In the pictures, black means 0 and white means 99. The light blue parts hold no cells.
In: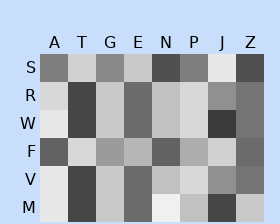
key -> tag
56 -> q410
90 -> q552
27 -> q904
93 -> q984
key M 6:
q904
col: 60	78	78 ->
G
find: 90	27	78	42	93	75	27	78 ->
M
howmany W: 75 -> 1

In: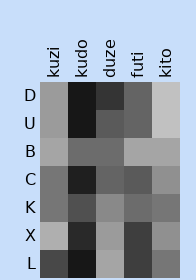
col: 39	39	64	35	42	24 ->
futi
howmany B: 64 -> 3
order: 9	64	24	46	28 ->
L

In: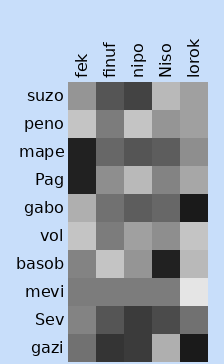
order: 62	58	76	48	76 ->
peno
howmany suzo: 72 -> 1
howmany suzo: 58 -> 1
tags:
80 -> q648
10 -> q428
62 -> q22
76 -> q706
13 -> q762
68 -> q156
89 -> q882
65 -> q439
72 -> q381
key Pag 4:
q439
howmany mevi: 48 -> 4
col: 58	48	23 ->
nipo

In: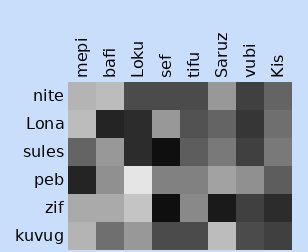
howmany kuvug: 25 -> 1
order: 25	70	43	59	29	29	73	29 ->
kuvug
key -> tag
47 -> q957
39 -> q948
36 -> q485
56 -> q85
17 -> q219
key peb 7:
q485

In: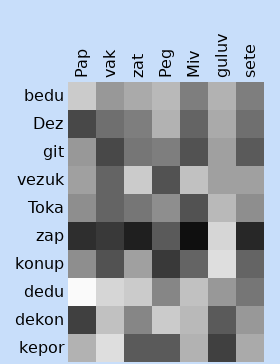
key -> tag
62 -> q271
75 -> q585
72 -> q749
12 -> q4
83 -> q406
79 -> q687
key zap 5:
q406
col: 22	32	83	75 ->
vak
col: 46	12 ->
zat
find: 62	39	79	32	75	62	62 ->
vezuk
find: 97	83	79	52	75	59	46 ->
dedu

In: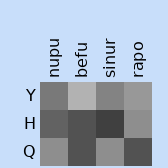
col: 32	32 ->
befu
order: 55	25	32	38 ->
H
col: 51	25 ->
sinur
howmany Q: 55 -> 2
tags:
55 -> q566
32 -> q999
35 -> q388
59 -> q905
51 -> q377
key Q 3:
q999

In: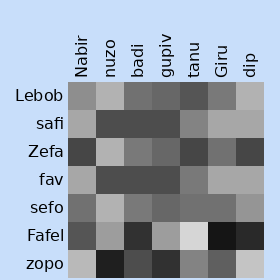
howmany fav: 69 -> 0
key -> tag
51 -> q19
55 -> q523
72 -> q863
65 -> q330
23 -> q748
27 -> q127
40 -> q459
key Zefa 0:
q127
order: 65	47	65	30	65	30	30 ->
fav
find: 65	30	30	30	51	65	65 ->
safi
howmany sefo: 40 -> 1
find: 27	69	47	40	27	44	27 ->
Zefa
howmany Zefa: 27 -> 3

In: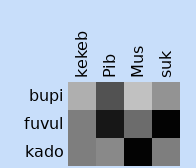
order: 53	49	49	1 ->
kado
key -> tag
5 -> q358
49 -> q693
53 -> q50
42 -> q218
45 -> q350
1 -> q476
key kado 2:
q476
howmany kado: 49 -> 2
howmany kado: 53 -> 1
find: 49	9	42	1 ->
fuvul
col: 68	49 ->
kekeb

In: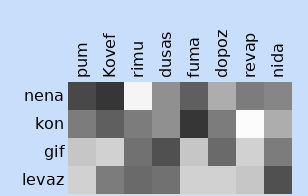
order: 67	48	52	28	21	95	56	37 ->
nena
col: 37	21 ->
fuma
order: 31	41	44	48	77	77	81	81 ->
gif
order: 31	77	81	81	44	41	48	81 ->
levaz
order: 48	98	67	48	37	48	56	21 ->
kon
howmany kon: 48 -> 3
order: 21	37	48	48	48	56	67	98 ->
kon

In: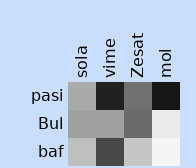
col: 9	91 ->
mol
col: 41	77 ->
Zesat
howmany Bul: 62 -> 2
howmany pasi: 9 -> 1

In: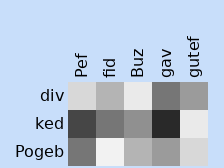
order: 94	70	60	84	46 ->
Pogeb
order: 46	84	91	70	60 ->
div
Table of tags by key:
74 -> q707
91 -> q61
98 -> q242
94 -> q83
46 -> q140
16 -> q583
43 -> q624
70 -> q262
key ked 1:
q140
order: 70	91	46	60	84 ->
div
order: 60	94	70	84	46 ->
Pogeb
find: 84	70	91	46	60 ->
div
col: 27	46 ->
Pef

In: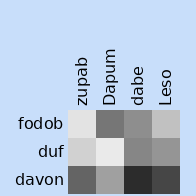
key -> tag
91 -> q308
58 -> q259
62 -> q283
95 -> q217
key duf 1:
q308
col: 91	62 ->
Dapum
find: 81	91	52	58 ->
duf
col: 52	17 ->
dabe

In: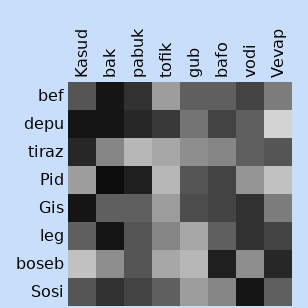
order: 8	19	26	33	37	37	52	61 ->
Sosi
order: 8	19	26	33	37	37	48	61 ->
bef
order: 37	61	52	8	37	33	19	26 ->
Sosi
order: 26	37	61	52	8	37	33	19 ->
Sosi
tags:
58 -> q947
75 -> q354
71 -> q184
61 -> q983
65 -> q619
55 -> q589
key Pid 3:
q184
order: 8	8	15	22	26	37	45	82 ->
depu

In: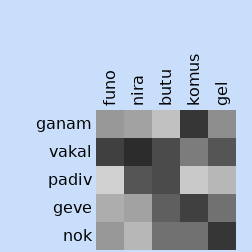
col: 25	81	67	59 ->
funo
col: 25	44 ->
komus
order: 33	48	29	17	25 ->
vakal
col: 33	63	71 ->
nira
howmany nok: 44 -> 2
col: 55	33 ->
gel
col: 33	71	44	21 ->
gel

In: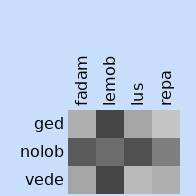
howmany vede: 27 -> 1
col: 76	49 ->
repa
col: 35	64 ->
fadam
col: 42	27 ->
lemob
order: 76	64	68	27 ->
ged

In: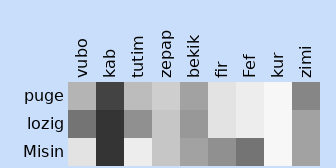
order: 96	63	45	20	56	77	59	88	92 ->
lozig
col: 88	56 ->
fir
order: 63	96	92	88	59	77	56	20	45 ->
lozig
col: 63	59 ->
bekik
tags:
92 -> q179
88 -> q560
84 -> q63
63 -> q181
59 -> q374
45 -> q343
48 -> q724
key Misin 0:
q560

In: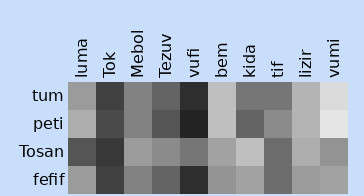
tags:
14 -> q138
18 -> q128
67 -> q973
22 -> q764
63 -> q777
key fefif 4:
q128
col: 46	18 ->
vufi
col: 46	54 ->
tif
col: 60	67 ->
luma

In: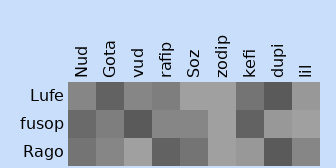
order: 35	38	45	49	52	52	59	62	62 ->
Lufe
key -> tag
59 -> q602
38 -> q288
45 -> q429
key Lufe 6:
q429
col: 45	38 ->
kefi
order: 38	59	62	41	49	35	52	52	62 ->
fusop
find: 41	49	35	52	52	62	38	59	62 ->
fusop
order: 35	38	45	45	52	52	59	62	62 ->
Rago
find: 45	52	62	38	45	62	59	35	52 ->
Rago

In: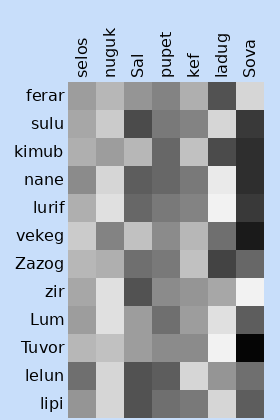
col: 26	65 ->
ladug
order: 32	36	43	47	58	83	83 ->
lipi
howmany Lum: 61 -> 3
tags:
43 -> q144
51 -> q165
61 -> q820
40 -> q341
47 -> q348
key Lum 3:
q144
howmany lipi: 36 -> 1
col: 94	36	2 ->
Sova

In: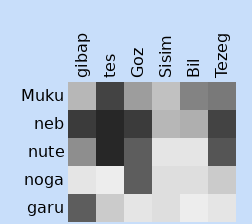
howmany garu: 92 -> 1
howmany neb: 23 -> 2
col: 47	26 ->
Tezeg
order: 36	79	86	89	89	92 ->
garu
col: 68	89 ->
Bil
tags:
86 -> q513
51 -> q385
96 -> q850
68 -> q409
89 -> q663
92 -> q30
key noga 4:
q513

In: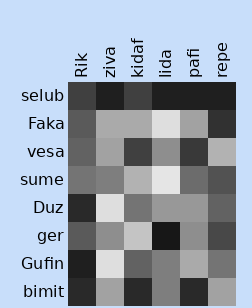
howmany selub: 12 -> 4
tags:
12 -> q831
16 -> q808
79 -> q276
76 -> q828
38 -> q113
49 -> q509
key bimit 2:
q808
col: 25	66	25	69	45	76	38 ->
kidaf
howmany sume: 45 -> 1
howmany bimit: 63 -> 2

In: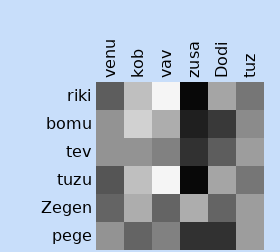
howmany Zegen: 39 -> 3
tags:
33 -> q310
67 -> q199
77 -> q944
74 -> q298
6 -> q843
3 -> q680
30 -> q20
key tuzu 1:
q298
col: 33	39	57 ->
venu
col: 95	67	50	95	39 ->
vav

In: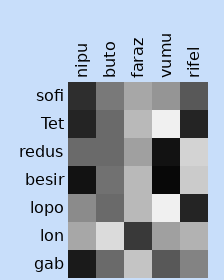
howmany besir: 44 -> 1
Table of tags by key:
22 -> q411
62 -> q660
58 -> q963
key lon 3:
q660
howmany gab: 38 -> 0
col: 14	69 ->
rifel

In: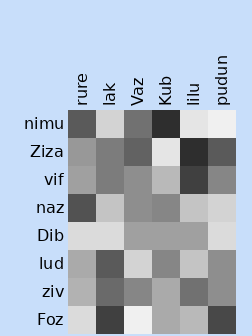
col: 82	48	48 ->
lak
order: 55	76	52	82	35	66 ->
lud
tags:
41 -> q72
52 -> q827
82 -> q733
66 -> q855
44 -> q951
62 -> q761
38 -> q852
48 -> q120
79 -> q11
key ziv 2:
q827
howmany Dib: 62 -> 3
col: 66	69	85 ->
rure
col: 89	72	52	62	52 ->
Kub

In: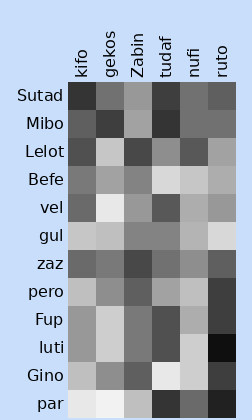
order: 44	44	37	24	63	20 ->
Mibo
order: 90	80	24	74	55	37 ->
Gino
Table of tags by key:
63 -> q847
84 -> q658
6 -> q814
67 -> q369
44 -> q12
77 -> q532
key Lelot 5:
q847
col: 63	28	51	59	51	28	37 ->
Zabin

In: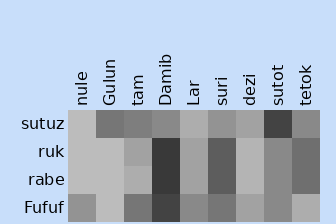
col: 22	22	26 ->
Damib
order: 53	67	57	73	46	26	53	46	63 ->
Fufuf

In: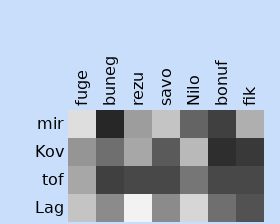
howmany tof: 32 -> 0
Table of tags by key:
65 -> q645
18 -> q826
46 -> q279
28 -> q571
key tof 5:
q571

